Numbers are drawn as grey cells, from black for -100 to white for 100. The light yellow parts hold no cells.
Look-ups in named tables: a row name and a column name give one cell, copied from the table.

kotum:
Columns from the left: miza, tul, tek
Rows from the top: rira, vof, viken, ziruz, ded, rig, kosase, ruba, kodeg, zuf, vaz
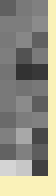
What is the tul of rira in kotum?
-5
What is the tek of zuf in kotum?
-27
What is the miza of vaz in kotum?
66
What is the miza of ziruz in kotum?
-1
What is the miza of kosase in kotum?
-5
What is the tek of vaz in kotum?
-49
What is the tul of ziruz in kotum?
-36
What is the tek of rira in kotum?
0
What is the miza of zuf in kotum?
-23
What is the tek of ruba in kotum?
1
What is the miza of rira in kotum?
-25
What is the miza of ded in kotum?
-9
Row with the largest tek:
vof

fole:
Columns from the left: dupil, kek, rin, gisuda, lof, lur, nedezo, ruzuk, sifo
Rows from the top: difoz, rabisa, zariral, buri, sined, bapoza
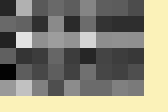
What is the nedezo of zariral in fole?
11
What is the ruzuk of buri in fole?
-52
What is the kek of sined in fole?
-27
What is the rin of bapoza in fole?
0
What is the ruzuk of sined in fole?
-49
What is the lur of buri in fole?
-70
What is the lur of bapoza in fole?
-16
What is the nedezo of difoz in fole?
-26

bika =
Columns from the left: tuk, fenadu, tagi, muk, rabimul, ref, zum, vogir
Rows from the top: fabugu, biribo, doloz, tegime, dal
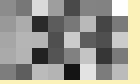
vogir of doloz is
59
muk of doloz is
-38
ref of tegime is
54
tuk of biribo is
20
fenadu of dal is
-26
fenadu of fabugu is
-7
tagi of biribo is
-67
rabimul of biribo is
-6
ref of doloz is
-27
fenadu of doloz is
42
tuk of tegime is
33
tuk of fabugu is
10
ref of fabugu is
3
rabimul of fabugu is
-43
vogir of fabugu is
99
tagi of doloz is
41
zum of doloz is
-38
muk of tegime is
-34
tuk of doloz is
30
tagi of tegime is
-74

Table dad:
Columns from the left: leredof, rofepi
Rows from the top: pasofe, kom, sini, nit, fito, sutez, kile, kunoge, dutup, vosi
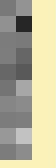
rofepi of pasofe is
15
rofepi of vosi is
10
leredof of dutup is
19
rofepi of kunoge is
-1
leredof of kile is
5
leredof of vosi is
-3
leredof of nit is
-2
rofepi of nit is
-20
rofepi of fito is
-30
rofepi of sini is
-4
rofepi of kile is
9

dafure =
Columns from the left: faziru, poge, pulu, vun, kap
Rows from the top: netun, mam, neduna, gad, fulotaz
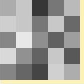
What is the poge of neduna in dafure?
82
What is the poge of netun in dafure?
56
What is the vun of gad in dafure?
57
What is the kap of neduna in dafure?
24
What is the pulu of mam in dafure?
-7
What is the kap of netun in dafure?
46
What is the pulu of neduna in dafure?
12
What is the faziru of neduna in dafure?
5
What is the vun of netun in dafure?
-7
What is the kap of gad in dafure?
-31
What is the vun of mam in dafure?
57
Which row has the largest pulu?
neduna

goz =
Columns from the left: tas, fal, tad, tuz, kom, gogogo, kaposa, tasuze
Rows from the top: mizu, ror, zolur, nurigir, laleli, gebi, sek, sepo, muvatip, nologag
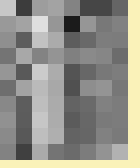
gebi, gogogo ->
11
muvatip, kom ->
-22
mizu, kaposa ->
-45
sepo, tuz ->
35
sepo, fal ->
-28
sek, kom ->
-22
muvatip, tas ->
8

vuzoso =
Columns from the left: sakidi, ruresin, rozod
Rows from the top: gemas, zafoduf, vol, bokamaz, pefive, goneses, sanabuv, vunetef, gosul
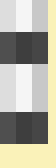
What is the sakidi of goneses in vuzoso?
73
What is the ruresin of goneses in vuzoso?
92
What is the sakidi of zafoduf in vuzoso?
73
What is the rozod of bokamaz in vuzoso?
-45
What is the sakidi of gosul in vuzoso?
-38
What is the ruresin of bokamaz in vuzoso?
-51
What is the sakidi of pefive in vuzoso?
73
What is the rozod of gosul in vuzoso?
-45
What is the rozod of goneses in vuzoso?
57
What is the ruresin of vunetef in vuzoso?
-51
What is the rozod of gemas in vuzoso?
57
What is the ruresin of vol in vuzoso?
-51
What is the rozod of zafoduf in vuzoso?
57
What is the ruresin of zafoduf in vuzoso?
92
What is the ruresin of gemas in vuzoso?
92
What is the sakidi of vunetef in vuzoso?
-38
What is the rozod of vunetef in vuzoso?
-45
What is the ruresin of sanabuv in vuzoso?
92
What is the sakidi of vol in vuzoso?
-38

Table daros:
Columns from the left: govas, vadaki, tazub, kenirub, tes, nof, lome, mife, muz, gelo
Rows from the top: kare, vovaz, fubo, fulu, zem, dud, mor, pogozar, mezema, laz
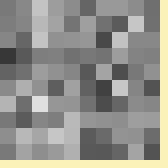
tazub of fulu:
-1
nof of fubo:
18
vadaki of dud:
37
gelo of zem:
14
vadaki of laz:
28
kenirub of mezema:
55
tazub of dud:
14
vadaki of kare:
7

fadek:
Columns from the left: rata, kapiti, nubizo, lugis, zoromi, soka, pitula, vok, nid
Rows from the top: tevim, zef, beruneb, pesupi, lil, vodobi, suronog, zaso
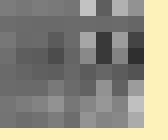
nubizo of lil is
-25
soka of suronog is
4
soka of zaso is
15
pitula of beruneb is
-55
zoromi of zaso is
-14
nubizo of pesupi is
-28
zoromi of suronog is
-7
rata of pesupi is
-12
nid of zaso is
34
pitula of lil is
-21
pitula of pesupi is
-55
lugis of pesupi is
-40
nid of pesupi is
-63
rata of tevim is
-3
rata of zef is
-14
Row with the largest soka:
tevim

